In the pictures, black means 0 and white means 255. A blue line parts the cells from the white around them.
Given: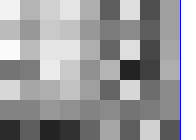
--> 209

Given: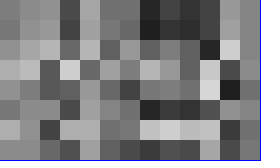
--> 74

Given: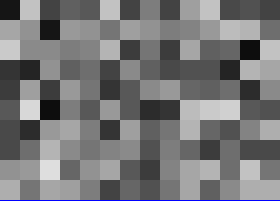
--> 174

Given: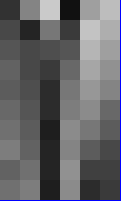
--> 44

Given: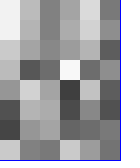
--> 156

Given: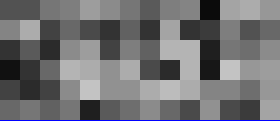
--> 59

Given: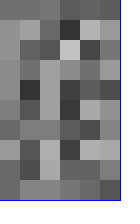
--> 105

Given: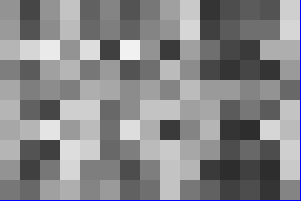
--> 52
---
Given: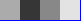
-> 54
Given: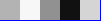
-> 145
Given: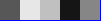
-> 192
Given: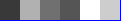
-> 85
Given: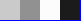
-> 145
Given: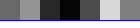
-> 75
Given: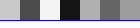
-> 176
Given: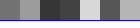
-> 216
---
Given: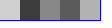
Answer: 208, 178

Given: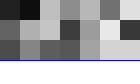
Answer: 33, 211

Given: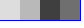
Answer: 221, 111

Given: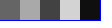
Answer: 101, 15

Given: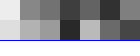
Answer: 237, 70

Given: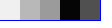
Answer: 240, 80

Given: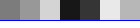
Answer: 124, 183

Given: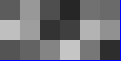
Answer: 92, 45

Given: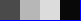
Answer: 74, 8

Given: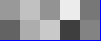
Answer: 153, 131
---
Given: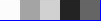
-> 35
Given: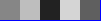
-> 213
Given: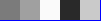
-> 41
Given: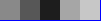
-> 166
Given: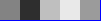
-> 233
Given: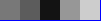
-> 151
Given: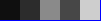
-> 71
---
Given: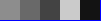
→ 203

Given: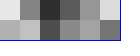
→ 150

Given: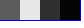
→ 47

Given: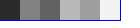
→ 158

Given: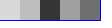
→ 160

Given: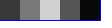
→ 85
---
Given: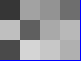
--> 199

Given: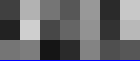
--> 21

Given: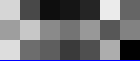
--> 94

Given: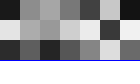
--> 37

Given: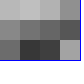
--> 63

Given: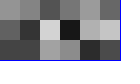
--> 162

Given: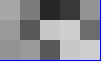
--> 88

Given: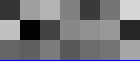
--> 123
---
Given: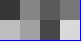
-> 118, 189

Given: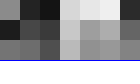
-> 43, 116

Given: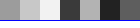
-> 94, 156

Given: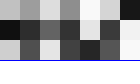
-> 23, 207

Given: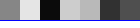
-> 79, 134

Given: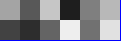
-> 184, 66

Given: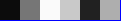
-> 174, 12

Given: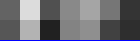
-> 52, 86

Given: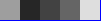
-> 222, 158

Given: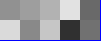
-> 105, 218
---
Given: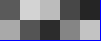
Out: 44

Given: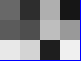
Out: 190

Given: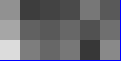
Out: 89

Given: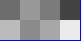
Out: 167

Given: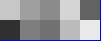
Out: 113

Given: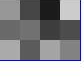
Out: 62
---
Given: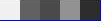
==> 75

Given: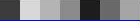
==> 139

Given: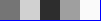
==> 45

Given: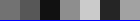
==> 142

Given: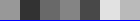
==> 132

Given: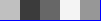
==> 103

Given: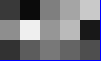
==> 150

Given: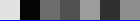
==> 80
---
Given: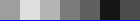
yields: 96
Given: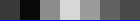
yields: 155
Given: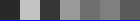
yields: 111
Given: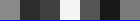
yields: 85
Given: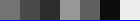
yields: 96
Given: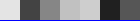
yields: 206
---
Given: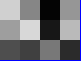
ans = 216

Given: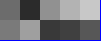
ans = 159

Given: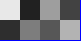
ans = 125

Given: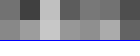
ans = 157

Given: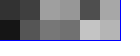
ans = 85

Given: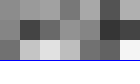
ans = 68

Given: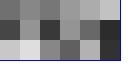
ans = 148

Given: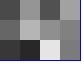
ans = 181

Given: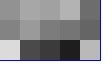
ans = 154

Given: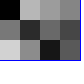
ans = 43
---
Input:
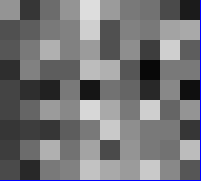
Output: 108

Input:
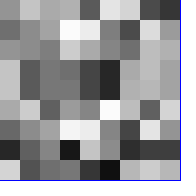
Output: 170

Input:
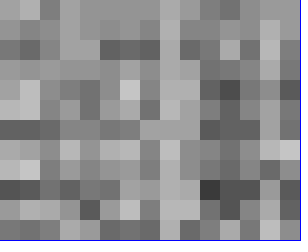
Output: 126

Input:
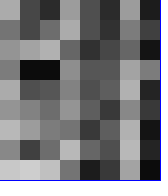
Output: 43

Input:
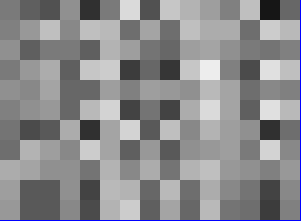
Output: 81

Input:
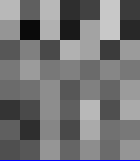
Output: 184

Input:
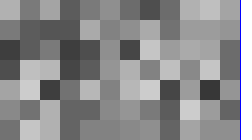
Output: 164
